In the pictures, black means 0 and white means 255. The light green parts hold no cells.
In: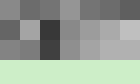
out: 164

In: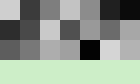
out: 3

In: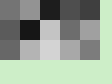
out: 211

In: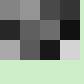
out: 89

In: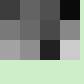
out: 142

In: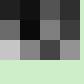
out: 132

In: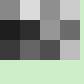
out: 100

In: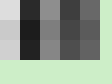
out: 134
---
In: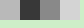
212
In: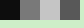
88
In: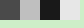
231
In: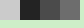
109
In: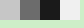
240
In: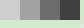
65
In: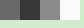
250
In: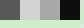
15
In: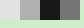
117
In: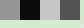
82
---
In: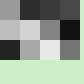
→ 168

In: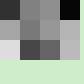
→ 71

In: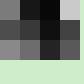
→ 109

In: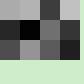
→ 148

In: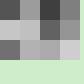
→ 178

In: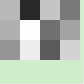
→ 237
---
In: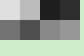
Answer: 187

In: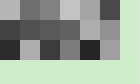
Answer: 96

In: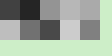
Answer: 148

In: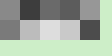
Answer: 106

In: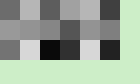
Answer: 85

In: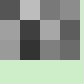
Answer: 63

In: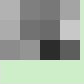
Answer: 114
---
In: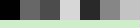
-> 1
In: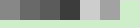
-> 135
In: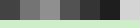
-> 67
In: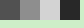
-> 81
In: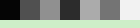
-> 5
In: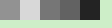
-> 146
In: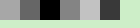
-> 167
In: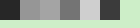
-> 39
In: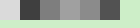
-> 218
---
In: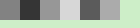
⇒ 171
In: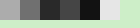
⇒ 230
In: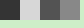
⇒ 136
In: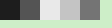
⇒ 116
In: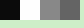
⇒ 100
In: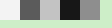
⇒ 142
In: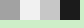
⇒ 27
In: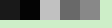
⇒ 136
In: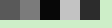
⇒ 44
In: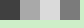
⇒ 123
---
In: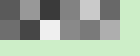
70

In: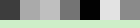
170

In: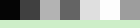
64

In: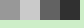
202

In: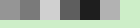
122

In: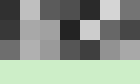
176

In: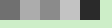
172
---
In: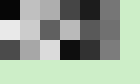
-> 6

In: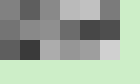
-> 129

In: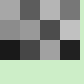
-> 167

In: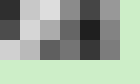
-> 47

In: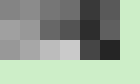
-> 132

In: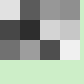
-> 225

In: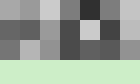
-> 168

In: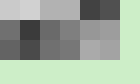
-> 202
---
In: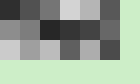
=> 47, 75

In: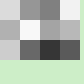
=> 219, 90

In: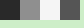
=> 41, 85

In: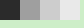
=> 43, 233

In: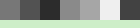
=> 119, 66

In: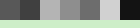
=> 88, 19

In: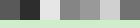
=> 89, 113

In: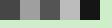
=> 70, 21

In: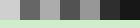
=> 207, 23
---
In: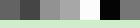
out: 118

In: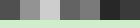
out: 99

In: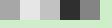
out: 167

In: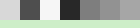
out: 146

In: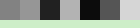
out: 130

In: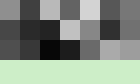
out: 99
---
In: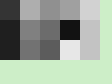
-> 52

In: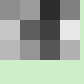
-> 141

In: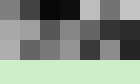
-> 127

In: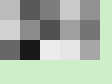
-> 187

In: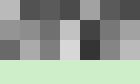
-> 186

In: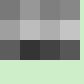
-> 121
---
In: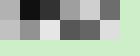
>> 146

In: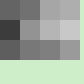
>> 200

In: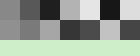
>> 166

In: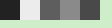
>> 34

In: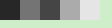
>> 39

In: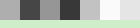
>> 150
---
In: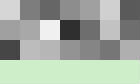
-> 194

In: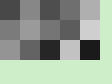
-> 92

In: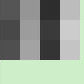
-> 58

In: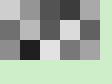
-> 219

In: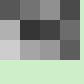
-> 66

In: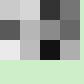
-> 139

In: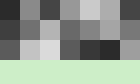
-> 165

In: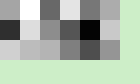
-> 4

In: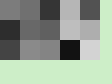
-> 190

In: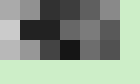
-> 123
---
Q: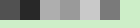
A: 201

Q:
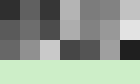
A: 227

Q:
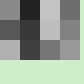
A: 196

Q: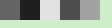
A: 225

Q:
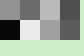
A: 235

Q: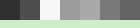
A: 247

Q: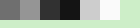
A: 250

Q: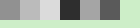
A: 219

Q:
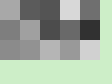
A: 216
